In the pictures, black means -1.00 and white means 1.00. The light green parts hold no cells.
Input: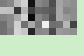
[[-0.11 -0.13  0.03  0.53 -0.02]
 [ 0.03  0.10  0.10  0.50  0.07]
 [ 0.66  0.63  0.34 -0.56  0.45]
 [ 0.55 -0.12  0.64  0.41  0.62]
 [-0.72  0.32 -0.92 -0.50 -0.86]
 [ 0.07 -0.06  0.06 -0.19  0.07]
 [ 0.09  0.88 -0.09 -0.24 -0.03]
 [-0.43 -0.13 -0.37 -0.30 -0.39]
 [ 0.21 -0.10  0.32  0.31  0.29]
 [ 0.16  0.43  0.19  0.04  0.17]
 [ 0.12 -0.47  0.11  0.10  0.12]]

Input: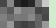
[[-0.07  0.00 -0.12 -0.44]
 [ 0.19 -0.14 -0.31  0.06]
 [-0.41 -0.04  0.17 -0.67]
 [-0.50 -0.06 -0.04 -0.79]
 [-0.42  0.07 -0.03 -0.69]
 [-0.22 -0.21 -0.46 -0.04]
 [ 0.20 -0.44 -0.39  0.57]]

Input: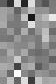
[[ 0.09  0.26  0.34  0.13  0.03  0.27 -0.06 -0.03  0.33  0.28  0.26 -0.26]
 [ 0.51 -0.16  0.29  0.19  0.33  0.18 -0.08  0.19 -0.05  0.08  0.19 -0.63]
 [-0.20  0.99 -0.47  0.59  0.10  0.07  0.20 -0.10 -0.05 -0.07 -0.23  0.70]
 [ 0.73  0.06  0.26 -0.01  0.32  0.06  0.01  0.36  0.01  0.54  0.15 -0.71]
 [-0.53 -0.11  0.36  0.13 -0.09  0.20  0.05 -0.12  0.75 -0.81  0.46  0.74]
 [ 0.55  0.18 -0.27 -0.04 -0.16 -0.06 -0.04  0.17  0.20  0.29  0.14 -0.13]
 [ 0.29  0.12 -0.05 -0.02 -0.09  0.18  0.54  0.48  0.24  0.45  0.16 -0.34]
 [ 0.35 -0.03  0.15 -0.23  0.13 -0.09  0.08 -0.15  0.10  0.82 -0.01 -0.04]]

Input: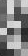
[[-0.65 -0.48 -0.20  0.65 -0.25 -0.12 -0.28 -0.19]
 [-0.58  0.59  0.19 -0.49  0.63  0.16  0.70  0.69]
 [-0.06  0.62  0.47  0.00  0.69 -0.43 -0.39  0.08]
 [ 0.34  0.03 -0.59 -0.68 -0.43 -0.43  0.31  0.65]]

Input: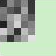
[[ 0.13  0.61 -0.75 -0.11 -0.03 -0.62]
 [-0.60  0.18  0.15  0.26 -0.31  0.06]
 [-0.02 -0.63  0.65  0.50 -0.48 -0.25]
 [ 0.32  0.48 -0.14  0.02  0.30  0.07]
 [ 0.77  0.10  0.02 -0.27 -0.55 -0.58]]

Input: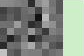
[[ 0.52 -0.66 -0.30 -0.38 -0.11 -0.40 -0.50  0.09]
 [-0.22 -0.13 -0.73  0.13 -0.13 -0.24 -0.32  0.07]
 [-0.36 -0.16 -0.41 -0.18  0.22 -0.39 -0.38  0.00]
 [ 0.01  0.13 -0.05 -0.17 -0.17 -0.18 -0.16 -0.06]
 [-0.02  0.33 -0.74  0.19 -0.64 -0.22 -0.08 -0.65]
 [-0.02 -0.20 -0.52 -0.24 -0.52 -0.86 -0.48  0.09]
 [-0.25  0.08 -0.21 -0.55  0.22  0.44  0.11  0.24]
 [-0.13 -0.30 -0.17  0.00  0.13 -0.15 -0.03 -0.09]
 [-0.06 -0.41 -0.22 -0.08 -0.17 -0.13 -0.32 -0.31]]

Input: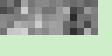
[[-0.10  0.09  0.05 -0.42 -0.22]
 [ 0.54 -0.07  0.02 -0.28 -0.04]
 [ 0.56  0.38 -0.03 -0.06 -0.36]
 [ 0.63  0.29  0.03  0.60  0.26]
 [ 0.03  0.23  0.12  0.00 -0.07]
 [ 0.17  0.60  0.39  0.13  0.06]
 [ 0.07  0.19  0.08 -0.10  0.08]
 [ 0.24  0.27  0.15 -0.08 -0.01]
 [ 0.25  0.23  0.19  0.17  0.04]
 [-0.18 -0.17  0.11  0.37 -0.08]
 [-0.63 -0.29 -0.66 -0.46 -0.16]
 [-0.39 -0.06 -0.10 -0.29 -0.09]
 [ 0.35 -0.43 -0.12  0.18 -0.24]
 [-0.11  0.00 -0.02  0.02 -0.18]]
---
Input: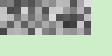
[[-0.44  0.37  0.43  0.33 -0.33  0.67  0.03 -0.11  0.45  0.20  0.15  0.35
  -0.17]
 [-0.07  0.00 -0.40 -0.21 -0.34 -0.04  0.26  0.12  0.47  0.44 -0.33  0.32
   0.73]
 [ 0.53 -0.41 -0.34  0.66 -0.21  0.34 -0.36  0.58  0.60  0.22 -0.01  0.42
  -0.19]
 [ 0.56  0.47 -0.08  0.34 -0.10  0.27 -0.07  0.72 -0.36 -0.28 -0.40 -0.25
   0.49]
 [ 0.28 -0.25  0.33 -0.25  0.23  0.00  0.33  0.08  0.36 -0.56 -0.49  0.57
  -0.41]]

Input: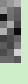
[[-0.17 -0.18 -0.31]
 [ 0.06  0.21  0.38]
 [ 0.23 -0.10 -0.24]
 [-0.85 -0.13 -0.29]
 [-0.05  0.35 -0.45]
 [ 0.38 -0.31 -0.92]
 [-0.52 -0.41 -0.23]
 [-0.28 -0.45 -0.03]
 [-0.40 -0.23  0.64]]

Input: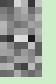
[[-0.17 -0.12  0.33 -0.03 -0.17  0.00]
 [-0.44 -0.37  0.69  0.43 -0.57  0.54]
 [-0.04 -0.20  0.16  0.35 -0.15  0.18]
 [ 0.08 -0.07  0.16  0.23  0.06  0.44]
 [ 0.42  0.08 -0.11  0.00  0.27  0.21]
 [ 0.37  0.03  0.25  0.27  0.02  0.40]
 [-0.42 -0.62  0.75  0.72 -0.80  0.28]
 [ 0.32  0.06 -0.28 -0.26  0.51 -0.27]
 [ 0.26  0.23 -0.11  0.20  0.06 -0.27]
 [-0.16  0.03  0.30  0.29  0.09  0.47]
 [ 0.37  0.42 -0.29 -0.49  0.47 -0.15]]

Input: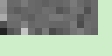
[[-0.73 -0.35 -0.24  0.54 -0.14 -0.30 -0.05 -0.42 -0.31 -0.24 -0.09 -0.02
  -0.15 -0.21]
 [ 0.19 -0.18 -0.17 -0.05 -0.18 -0.20 -0.25 -0.19 -0.21 -0.17 -0.04 -0.17
  -0.24 -0.17]
 [ 0.15 -0.21 -0.28 -0.21 -0.18 -0.20 -0.13 -0.15 -0.33 -0.25 -0.10 -0.12
  -0.37 -0.17]
 [ 0.34 -0.12 -0.13 -0.21 -0.26 -0.16 -0.16 -0.07 -0.06 -0.13 -0.14 -0.34
  -0.20 -0.18]
 [-0.37 -0.16 -0.16  0.01 -0.19 -0.15 -0.16 -0.19 -0.20 -0.19 -0.05 -0.40
  -0.15 -0.18]]

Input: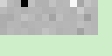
[[ 0.38  0.45  0.42  0.44  0.40  0.42  0.51  0.46  0.40  0.42  0.43  0.27
   0.44  0.43]
 [ 0.65  0.44  0.39 -0.97  0.51  0.39  0.39  0.51  0.43  0.44  0.94  0.30
   0.53  0.45]
 [ 0.45  0.40  0.43  0.39  0.42  0.43  0.38  0.39  0.44  0.43  0.39  0.58
   0.42  0.42]
 [ 0.36  0.34  0.42  0.51  0.46  0.38  0.47  0.29  0.49  0.41  0.41  0.44
   0.24  0.42]
 [ 0.36  0.43  0.43  0.38  0.41  0.43  0.42  0.44  0.42  0.43  0.42  0.49
   0.44  0.42]]

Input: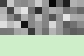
[[-0.07 -0.05  0.29  0.35 -0.55  0.21 -0.12  0.41  0.18 -0.13 -0.27 -0.21]
 [-0.49  0.58  0.11  0.07  0.21  0.59  0.21 -0.95 -0.22 -0.77  0.39  0.30]
 [ 0.38 -0.45  0.51  0.79 -0.11 -0.65  0.10  0.36  0.28 -0.10  0.00 -0.19]
 [ 0.48  0.05 -0.27  0.36  0.06  0.49  0.04 -0.34  0.14  0.79  0.34  0.30]
 [ 0.74  0.47  0.64 -0.84  0.07  0.23  0.03  0.69  0.21 -0.27 -0.11  0.09]]

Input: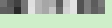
[[-0.26 -0.28 -0.68 -0.09  0.77  0.42  0.31  0.54 -0.17  0.65  0.77 -0.36
  -0.01 -0.25 -0.14]
 [-0.12 -0.34 -0.49 -0.08  0.75  0.43  0.30  0.34 -0.28  0.58  0.77 -0.36
  -0.02 -0.28 -0.05]]
